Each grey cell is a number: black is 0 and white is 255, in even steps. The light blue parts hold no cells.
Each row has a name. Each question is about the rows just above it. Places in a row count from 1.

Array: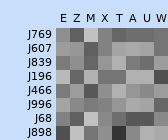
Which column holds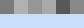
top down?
A
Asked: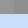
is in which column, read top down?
Z
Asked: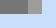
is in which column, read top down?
W
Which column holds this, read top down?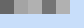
T
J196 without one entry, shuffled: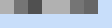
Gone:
[185]

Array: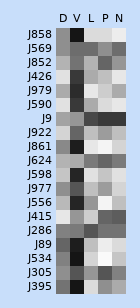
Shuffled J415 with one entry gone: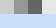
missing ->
[93]
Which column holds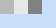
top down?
D
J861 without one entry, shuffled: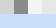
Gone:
[29]
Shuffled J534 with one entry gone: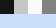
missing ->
[212]
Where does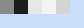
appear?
J861
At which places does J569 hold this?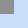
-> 1 4

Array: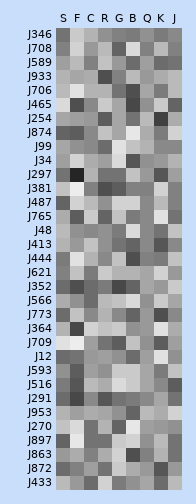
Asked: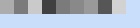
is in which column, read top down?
K
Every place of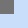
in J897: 3 4 9
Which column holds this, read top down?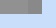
R
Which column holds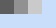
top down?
G
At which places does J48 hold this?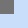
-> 8

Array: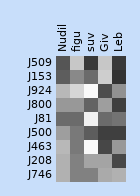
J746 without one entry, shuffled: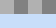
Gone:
[170]
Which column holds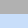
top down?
Nudil
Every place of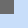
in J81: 1 2 4
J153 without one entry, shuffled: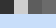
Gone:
[137]
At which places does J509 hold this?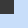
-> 3 5
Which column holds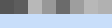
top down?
Nudil
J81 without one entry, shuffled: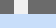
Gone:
[115]

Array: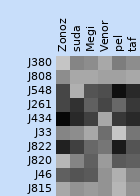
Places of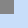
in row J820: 2
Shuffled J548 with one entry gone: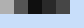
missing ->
[78]
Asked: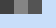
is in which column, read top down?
suda
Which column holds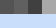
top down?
Megi
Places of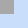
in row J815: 1
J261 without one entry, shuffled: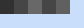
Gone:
[56]
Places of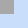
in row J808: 2 3 6

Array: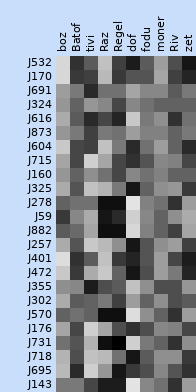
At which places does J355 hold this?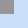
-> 10
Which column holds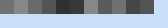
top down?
Batof
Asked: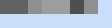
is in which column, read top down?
moner
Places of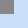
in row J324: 4 6
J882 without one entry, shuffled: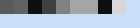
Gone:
[106]
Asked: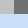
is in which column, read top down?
tivi

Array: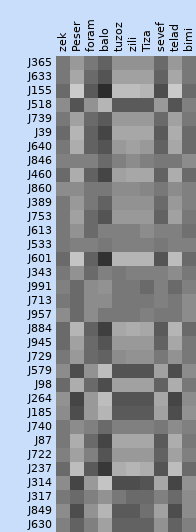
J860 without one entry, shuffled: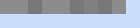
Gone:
[134]
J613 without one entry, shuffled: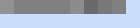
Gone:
[112]
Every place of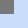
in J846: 8 9

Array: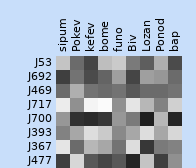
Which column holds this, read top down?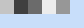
sipum
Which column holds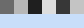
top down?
Lozan
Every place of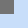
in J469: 3 5 9
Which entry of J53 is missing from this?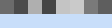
[190]
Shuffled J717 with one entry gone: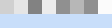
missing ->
[244]

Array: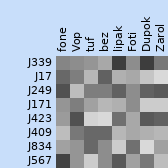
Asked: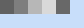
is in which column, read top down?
bez
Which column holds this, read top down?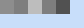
Vop
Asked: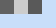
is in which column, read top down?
Dupok
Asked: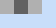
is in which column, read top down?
lipak
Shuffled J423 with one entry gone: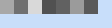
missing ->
[211]
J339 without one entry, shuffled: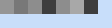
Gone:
[133]

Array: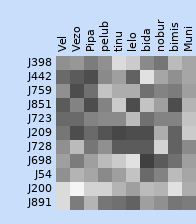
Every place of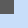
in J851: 1
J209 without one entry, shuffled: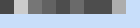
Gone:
[84]
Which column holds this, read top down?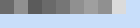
Vel
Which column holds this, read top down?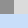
Vel
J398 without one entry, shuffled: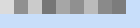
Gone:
[151]
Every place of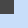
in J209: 5
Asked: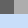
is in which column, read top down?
lelo

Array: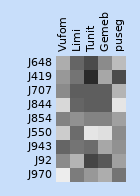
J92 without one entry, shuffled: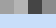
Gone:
[88]
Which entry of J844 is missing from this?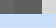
[229]
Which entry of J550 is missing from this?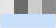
[223]
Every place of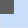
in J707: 2 3 4
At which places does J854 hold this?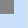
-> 1 3 4

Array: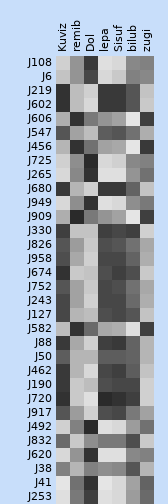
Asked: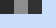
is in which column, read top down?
Dol
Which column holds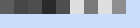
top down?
lepa

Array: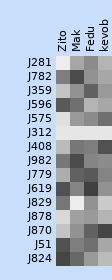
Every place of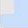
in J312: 1 2 3 4
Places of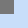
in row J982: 1
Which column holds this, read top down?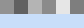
Fedu
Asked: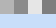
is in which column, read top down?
Fedu

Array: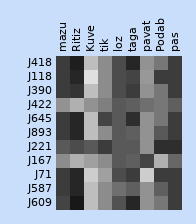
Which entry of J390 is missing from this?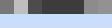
[52]
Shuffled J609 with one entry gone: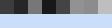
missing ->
[82]
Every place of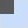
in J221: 1 3 5 6
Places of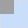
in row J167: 3
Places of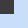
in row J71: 1 6 8 9
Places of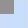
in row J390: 7
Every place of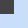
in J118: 6

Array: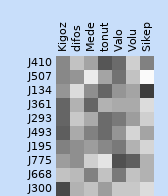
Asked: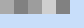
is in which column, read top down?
Mede
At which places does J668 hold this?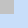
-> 1 4 6
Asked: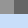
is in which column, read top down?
Kigoz
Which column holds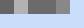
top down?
tonut
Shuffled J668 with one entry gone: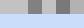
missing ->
[186]
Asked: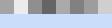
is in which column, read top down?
Mede

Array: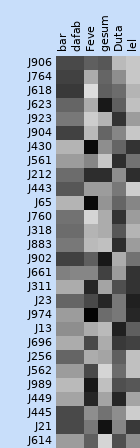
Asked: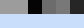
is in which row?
J974
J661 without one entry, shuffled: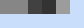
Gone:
[128]
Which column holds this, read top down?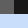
gesum
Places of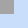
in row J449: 1 2 4 6
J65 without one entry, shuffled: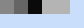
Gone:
[148]
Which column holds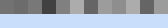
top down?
bar
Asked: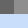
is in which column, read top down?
gesum

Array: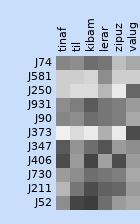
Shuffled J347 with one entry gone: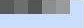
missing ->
[147]
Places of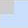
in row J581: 1 2 5 6
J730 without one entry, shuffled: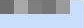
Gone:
[141]
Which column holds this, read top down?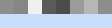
tinaf
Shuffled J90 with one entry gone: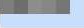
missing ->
[168]

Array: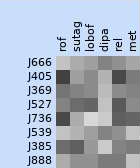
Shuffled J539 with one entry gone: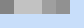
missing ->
[179]
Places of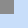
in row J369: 3 5
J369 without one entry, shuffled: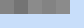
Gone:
[187]
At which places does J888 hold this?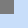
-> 4 5

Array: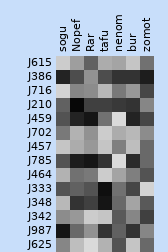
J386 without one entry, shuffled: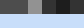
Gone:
[35]
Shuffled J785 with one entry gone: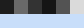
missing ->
[43]
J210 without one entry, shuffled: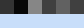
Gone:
[57]
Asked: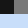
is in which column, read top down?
Rar

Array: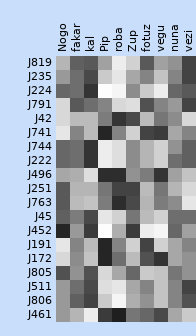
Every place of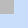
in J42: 2 3 7
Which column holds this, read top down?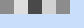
Zup

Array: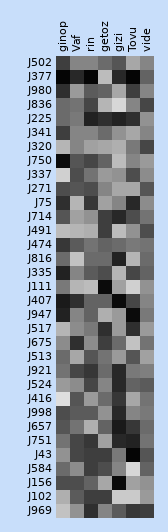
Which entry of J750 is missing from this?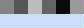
[70]
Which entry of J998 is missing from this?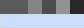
[121]
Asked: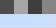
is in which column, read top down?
getoz
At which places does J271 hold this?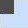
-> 1 3
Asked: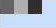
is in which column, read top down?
getoz
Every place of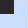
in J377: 2 5
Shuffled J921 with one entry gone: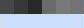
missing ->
[127]

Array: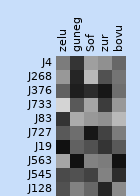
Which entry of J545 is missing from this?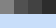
[74]
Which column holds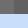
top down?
guneg
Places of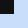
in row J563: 2 5

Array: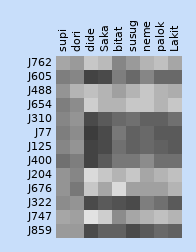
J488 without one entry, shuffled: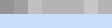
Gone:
[173]
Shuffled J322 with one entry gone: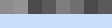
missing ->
[82]
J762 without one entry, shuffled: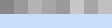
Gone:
[186]
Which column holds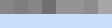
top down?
supi

